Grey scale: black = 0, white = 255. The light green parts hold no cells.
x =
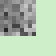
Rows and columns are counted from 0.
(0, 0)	130
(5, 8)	142
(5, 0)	127
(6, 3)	66
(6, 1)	106
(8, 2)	143
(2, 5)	175
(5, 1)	145
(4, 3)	105
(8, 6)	85
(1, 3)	108
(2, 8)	176
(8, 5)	90
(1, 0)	106
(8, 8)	71
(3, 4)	143
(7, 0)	126
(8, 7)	160
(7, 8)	179
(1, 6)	198
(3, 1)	60
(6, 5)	136
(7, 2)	137
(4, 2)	121
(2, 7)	124
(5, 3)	100

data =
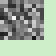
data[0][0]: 173
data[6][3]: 85
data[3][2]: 163
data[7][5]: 124
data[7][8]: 105
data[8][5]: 132
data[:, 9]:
[137, 178, 80, 186, 140, 138, 140, 89, 81, 157]
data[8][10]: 177
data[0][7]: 128
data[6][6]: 120
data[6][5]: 116
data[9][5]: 85
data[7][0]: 146
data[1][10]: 147
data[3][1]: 93
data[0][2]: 65
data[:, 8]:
[134, 61, 199, 147, 150, 205, 197, 105, 182, 20]
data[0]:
[173, 177, 65, 109, 141, 95, 156, 128, 134, 137, 110]
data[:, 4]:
[141, 123, 141, 91, 66, 142, 150, 127, 107, 119]
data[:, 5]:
[95, 57, 47, 88, 180, 102, 116, 124, 132, 85]
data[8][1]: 41
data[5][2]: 57
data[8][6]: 93
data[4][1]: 57
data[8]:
[32, 41, 190, 82, 107, 132, 93, 106, 182, 81, 177]
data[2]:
[77, 197, 114, 111, 141, 47, 124, 65, 199, 80, 69]
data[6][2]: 114
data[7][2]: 117
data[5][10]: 105
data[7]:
[146, 165, 117, 54, 127, 124, 145, 211, 105, 89, 124]
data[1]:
[118, 119, 48, 45, 123, 57, 186, 185, 61, 178, 147]

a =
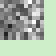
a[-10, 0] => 142
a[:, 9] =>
[203, 136, 221, 230, 173, 82, 72, 212, 115, 173]
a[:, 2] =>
[94, 174, 135, 120, 168, 144, 35, 98, 146, 149]
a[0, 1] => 114
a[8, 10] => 98
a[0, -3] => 121
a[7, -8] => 127
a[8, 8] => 181
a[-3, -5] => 203
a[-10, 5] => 155
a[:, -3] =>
[121, 180, 188, 237, 180, 251, 161, 115, 181, 214]
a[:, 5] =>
[155, 74, 80, 102, 209, 133, 136, 150, 127, 118]
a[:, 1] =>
[114, 100, 166, 118, 104, 137, 109, 100, 35, 65]
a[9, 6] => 79
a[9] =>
[147, 65, 149, 97, 202, 118, 79, 160, 214, 173, 117]
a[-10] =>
[142, 114, 94, 119, 118, 155, 203, 253, 121, 203, 129]
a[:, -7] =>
[118, 81, 101, 190, 60, 129, 138, 115, 189, 202]
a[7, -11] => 131
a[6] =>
[94, 109, 35, 110, 138, 136, 162, 117, 161, 72, 172]
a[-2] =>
[138, 35, 146, 104, 189, 127, 72, 172, 181, 115, 98]
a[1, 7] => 105

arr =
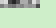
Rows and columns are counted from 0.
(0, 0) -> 205
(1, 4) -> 145
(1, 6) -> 160
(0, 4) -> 81
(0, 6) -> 172
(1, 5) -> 133
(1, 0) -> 125

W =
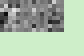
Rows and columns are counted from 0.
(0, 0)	146
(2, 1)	158
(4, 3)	171
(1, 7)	144
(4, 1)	64
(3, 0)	69
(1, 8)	134
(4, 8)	120
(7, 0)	94
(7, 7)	130
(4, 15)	90
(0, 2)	98
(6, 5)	134
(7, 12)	57
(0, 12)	92
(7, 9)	133
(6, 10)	112
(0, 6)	110
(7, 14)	96
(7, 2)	105
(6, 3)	183
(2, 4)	193
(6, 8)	48
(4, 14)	134
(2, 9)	134
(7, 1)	128
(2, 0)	198
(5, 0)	25
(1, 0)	110
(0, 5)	137
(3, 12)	141
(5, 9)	125
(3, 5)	125
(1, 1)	210

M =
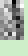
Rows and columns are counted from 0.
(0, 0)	216
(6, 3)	150
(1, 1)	137
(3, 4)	124
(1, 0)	216
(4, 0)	169
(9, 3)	160
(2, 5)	186
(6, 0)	141
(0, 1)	187
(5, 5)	88
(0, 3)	1
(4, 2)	211
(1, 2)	164
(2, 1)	235
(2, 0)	165
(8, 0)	122
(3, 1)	207

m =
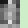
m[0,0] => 21
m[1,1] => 107
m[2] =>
[114, 135, 160, 154, 115]
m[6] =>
[170, 174, 144, 168, 153]
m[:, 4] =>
[73, 62, 115, 91, 102, 90, 153]
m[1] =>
[73, 107, 170, 166, 62]
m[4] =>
[102, 147, 172, 146, 102]
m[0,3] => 108

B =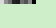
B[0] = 217
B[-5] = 29
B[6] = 83

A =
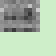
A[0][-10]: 147
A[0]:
[147, 134, 126, 111, 147, 124, 136, 122, 128, 163]
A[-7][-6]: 128
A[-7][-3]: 193
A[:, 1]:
[134, 164, 139, 114, 83, 132, 143, 78]
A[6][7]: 158
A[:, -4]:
[136, 147, 90, 97, 65, 121, 148, 72]
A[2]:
[191, 139, 141, 128, 132, 139, 90, 82, 128, 203]
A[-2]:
[150, 143, 140, 149, 141, 156, 148, 158, 136, 161]
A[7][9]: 136
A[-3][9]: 132
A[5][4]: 135
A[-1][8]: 103
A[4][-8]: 94
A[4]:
[154, 83, 94, 61, 110, 96, 65, 87, 105, 151]
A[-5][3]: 115

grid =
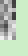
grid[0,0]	125
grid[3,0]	142
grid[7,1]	110
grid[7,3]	203
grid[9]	[240, 188, 239, 146]
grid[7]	[152, 110, 199, 203]
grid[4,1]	212
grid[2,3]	191
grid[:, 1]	[203, 123, 125, 170, 212, 112, 76, 110, 149, 188]
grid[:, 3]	[64, 69, 191, 65, 62, 200, 230, 203, 174, 146]
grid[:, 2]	[166, 183, 208, 172, 161, 201, 182, 199, 219, 239]
